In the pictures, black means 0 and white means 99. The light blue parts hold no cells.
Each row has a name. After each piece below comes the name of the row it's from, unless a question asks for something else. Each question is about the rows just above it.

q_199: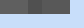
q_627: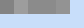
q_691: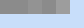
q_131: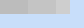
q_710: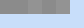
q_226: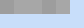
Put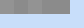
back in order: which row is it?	q_710
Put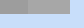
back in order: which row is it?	q_226
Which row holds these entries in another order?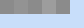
q_691

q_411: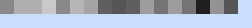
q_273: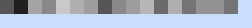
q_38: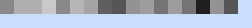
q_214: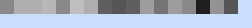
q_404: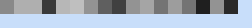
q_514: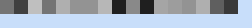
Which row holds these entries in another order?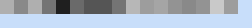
q_273
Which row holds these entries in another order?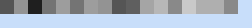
q_38

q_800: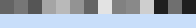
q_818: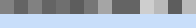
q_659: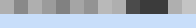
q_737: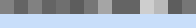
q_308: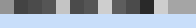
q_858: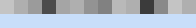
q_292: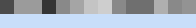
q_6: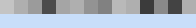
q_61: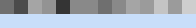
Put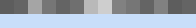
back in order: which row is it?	q_737
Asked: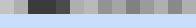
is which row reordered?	q_659
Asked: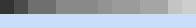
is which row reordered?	q_61
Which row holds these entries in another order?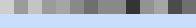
q_61
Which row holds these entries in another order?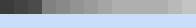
q_6

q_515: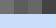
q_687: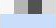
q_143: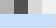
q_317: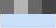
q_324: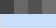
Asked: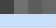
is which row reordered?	q_515
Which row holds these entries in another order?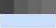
q_515
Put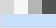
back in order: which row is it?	q_687

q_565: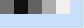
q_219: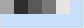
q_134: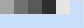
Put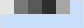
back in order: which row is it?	q_219
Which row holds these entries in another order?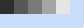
q_219

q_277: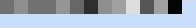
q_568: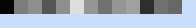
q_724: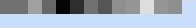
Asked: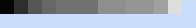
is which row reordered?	q_724
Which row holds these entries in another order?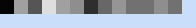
q_277
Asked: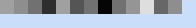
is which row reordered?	q_277
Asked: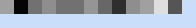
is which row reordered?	q_277
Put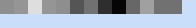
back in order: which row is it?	q_724

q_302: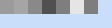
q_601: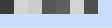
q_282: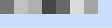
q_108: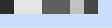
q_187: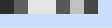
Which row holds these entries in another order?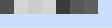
q_601
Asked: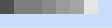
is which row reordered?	q_302
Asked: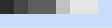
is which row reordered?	q_108
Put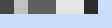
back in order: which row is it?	q_108

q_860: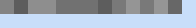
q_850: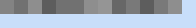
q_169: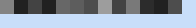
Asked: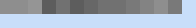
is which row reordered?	q_850
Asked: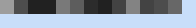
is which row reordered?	q_169
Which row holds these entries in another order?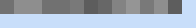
q_850

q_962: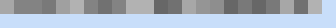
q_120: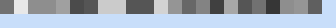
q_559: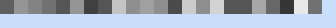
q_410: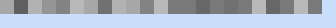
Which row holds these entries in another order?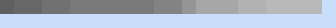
q_410
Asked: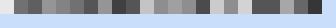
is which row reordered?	q_559
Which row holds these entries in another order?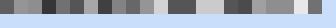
q_120
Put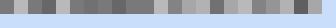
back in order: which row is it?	q_410
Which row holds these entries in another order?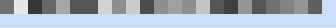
q_559

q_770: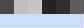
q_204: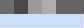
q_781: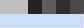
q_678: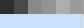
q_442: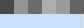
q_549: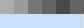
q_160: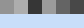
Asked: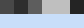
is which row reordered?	q_781
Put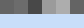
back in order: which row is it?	q_204
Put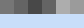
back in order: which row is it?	q_549

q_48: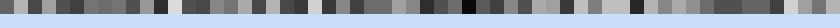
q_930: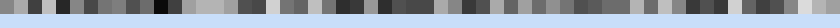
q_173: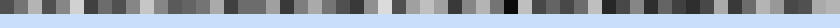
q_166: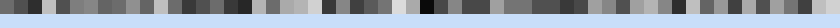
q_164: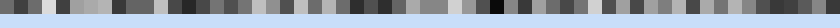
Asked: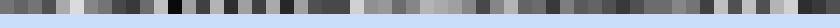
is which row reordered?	q_930
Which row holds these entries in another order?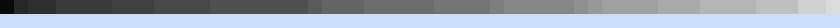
q_930
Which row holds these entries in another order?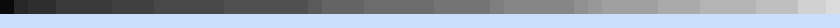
q_164
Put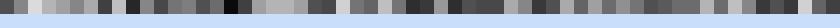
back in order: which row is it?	q_930
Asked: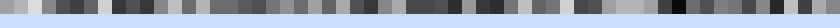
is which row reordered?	q_930

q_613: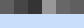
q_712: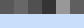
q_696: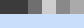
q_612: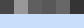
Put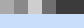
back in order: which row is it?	q_696
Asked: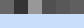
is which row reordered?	q_712
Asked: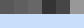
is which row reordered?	q_612
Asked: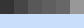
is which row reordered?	q_612

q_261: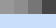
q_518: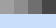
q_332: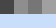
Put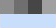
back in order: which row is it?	q_518
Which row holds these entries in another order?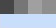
q_332
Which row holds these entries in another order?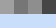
q_332
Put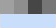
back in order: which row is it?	q_332
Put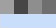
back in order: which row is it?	q_518
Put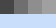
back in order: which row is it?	q_518

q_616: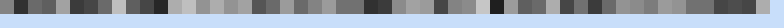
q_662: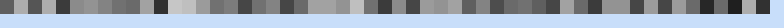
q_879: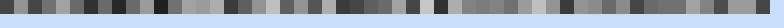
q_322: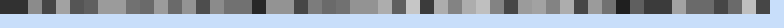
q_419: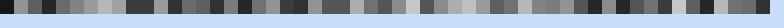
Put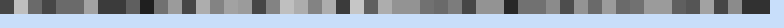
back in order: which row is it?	q_322
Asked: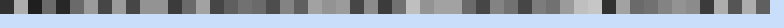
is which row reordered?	q_662
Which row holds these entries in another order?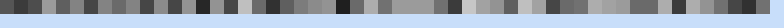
q_322
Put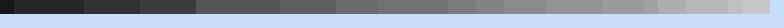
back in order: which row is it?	q_419
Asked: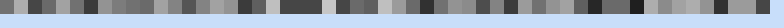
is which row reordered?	q_662
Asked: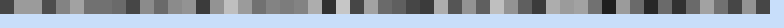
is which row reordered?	q_879

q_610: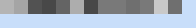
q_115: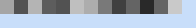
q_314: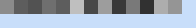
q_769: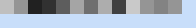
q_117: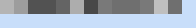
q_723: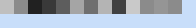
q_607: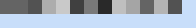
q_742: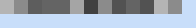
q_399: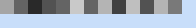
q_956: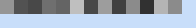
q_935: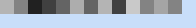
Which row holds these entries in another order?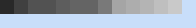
q_115
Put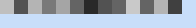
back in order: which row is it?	q_399
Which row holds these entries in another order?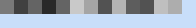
q_115
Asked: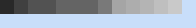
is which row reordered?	q_607

